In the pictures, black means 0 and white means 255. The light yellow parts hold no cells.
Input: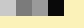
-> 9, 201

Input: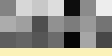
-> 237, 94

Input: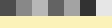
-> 230, 77

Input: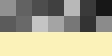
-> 23, 91

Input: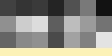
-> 17, 102

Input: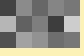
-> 118, 81

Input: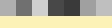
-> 191, 176

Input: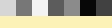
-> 65, 214
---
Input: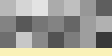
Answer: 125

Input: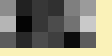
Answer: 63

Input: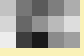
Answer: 26

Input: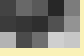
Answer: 111

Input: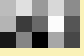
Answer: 1

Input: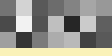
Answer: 185

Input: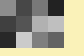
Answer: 203

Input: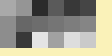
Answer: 161

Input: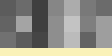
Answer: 187
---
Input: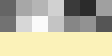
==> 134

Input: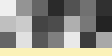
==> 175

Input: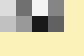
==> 153

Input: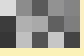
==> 169

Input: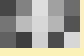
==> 215

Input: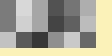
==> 68

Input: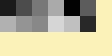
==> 214

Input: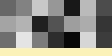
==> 158

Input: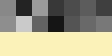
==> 84

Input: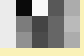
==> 68
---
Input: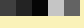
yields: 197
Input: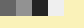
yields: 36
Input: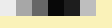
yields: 29
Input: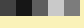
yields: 201
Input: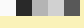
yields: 209
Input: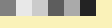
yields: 170
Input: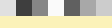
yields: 168
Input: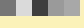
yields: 154
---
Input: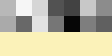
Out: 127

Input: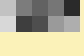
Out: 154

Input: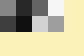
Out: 209

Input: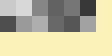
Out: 86

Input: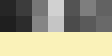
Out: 90

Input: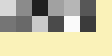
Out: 250

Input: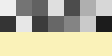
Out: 202
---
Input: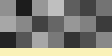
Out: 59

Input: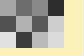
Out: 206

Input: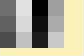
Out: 171

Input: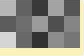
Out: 133

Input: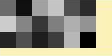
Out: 147

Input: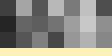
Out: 143

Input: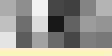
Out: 148
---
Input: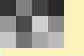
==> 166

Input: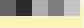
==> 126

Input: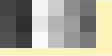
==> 151

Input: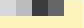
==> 61

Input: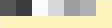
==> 157

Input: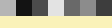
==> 140

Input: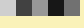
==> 23
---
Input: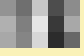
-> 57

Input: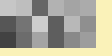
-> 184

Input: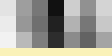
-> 119

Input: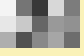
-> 153

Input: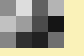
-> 75

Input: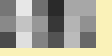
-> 180

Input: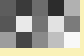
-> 226

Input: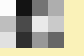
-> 233

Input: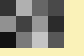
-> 152
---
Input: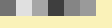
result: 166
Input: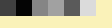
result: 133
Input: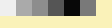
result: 141
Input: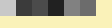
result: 75
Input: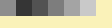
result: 82
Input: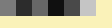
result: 103
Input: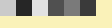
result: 226
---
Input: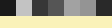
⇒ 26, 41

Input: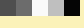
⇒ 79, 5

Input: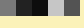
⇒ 121, 83

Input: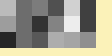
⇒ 187, 143

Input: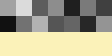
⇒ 162, 148

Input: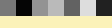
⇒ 120, 33

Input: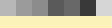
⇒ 183, 214

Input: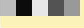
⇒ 188, 153

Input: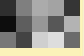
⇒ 47, 107

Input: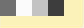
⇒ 112, 61
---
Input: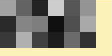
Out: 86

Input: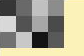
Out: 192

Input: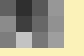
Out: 88

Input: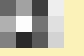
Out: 62

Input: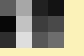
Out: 33

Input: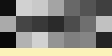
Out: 83
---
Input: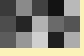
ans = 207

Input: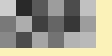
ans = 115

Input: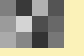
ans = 134

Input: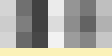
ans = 156

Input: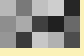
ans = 199

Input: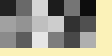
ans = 125

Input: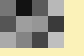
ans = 132

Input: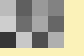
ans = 200
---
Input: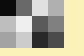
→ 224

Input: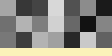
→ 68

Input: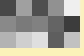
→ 79

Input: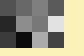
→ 127

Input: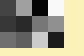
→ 5

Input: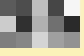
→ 190

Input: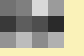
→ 216

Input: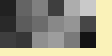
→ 128

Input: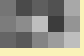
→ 94
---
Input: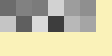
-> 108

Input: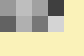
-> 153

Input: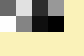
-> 104

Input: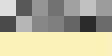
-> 221

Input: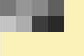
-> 121

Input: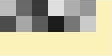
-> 188

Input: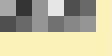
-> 169

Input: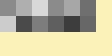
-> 139

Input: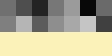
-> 112
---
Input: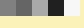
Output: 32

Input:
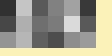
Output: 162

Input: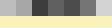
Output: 117

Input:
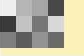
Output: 166

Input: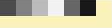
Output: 102

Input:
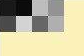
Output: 189
